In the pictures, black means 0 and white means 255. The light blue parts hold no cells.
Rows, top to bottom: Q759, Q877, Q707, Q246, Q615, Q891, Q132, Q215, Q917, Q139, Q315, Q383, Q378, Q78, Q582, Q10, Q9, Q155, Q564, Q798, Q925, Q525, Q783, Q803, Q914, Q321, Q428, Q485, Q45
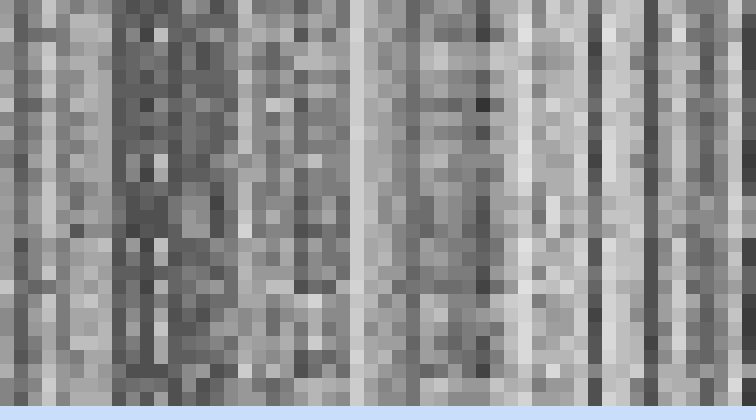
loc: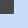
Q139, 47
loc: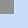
Q891, 19

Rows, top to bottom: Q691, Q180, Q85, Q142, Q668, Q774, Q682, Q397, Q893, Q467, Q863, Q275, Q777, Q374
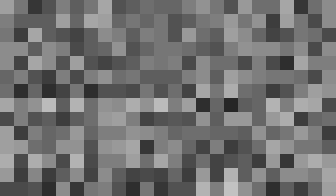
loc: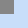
Q777, 3
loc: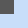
Q893, 13

